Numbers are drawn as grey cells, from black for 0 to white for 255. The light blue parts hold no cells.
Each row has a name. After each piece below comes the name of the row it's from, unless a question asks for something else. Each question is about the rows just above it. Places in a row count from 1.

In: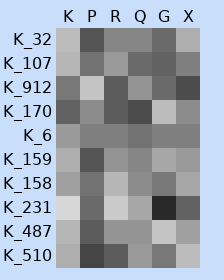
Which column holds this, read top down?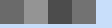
Q
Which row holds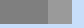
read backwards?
K_6
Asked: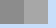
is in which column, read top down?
Q
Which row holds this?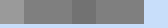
K_6
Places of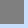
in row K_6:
2 3 5 6
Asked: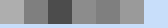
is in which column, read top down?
X

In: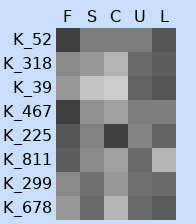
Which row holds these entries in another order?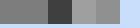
K_467
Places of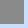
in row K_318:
1
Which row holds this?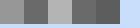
K_678
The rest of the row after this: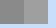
[106 180]
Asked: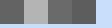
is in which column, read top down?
L
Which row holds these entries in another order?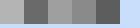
K_811

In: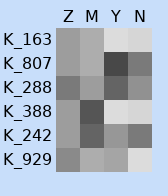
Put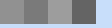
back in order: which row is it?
K_288
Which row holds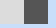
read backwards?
K_388

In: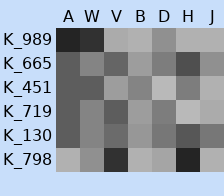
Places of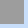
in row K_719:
4
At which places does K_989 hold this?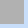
4 6 7
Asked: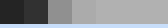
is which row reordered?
K_989
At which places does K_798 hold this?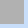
1 4 7
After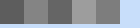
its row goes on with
[79 144]
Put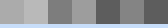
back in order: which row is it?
K_719

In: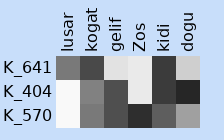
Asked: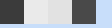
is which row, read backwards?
K_641
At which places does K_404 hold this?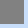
2
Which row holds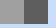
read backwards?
K_570
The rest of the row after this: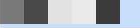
[207]
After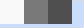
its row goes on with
[46 94 160]
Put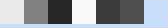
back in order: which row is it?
K_404
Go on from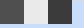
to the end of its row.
[38]

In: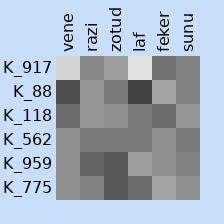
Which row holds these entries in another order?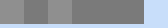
K_562
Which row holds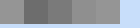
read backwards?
K_118
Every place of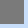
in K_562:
2 3 4 6
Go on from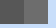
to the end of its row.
[164 143]
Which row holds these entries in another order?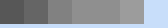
K_959
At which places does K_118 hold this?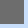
1 5

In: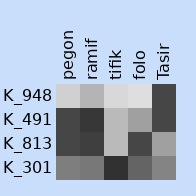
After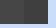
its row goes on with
[186 70 160]
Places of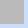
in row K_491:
3
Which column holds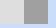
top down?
folo
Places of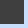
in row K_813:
2
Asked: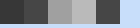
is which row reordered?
K_491
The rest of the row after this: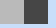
[160]

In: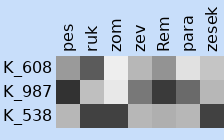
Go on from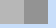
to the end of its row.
[225 197]
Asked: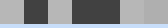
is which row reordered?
K_538
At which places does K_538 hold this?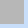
1 4 6

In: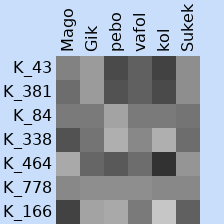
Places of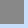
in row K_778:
1 5 6
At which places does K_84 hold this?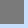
1 2 4 5
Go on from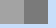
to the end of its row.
[122 116]
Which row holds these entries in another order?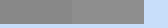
K_778
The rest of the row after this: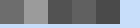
[142]

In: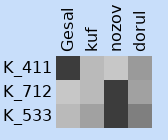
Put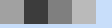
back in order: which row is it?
K_533
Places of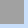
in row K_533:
2
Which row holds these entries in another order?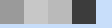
K_411
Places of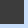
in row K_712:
3
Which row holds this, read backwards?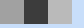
K_712
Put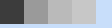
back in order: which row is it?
K_411
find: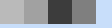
K_533

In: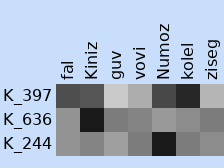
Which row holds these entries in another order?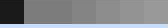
K_636
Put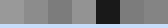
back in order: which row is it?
K_636
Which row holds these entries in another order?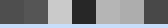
K_397

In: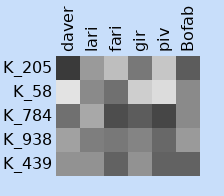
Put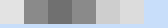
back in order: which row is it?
K_58
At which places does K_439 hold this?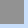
1 2 4

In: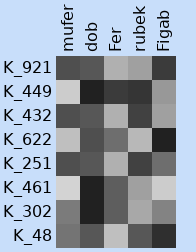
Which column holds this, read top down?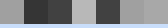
rubek
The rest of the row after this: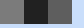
[168 131]
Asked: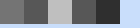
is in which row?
K_48
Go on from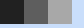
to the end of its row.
[131]

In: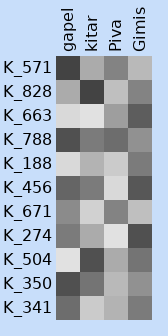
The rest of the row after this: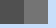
[185 145]
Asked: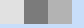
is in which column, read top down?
kitar
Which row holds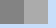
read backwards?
K_571
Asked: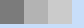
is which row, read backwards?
K_341
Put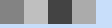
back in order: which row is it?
K_828
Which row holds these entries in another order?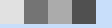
K_504

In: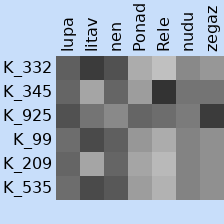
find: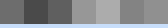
K_99
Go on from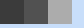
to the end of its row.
[192 137 151]
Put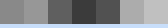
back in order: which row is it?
K_332
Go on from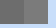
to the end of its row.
[59]

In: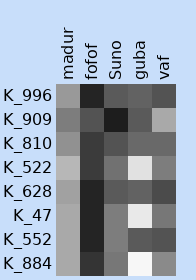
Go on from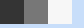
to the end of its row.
[138]
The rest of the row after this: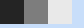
[119]
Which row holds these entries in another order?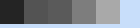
K_552
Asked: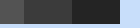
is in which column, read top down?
fofof

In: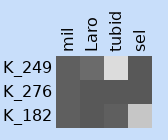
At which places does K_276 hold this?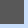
2 3 4
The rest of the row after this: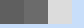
[88]
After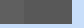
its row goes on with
[88]
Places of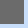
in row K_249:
2
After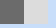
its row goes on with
[88]

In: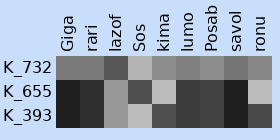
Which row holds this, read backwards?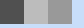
K_393
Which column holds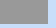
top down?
lazof
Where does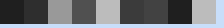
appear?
K_655

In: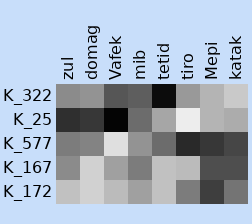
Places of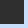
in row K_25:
1
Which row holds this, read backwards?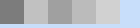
K_172

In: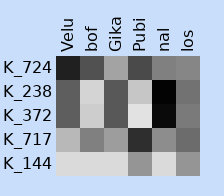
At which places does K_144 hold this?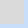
1 2 3 5
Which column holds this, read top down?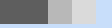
Velu
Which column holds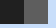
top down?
Velu

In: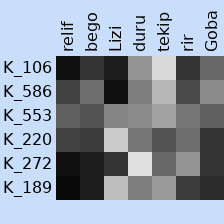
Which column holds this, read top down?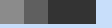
Goba
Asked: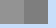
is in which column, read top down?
duru
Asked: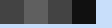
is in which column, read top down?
relif
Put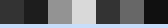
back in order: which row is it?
K_106

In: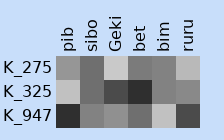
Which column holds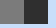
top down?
bet
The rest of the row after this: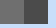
[47 130 137]
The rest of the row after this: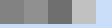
[75]
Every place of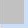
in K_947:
5
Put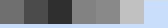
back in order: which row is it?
K_325

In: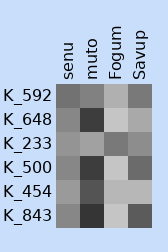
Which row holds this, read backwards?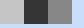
K_843
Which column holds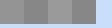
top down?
senu
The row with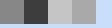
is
K_648
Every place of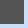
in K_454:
2
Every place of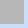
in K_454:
3 4
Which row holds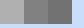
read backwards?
K_592

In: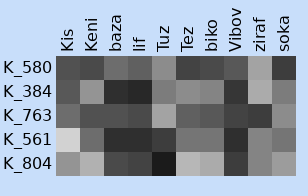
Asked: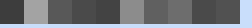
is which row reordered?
K_580
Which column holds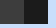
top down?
Tuz
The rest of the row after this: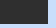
[61 117 117 47 132 117]

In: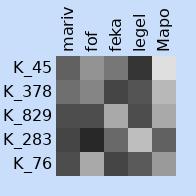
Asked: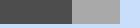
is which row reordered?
K_829
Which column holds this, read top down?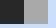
fof
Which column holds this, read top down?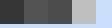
legel
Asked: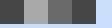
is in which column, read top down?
feka
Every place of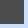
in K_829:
1 2 4
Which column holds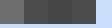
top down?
mariv
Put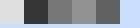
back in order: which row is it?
K_45

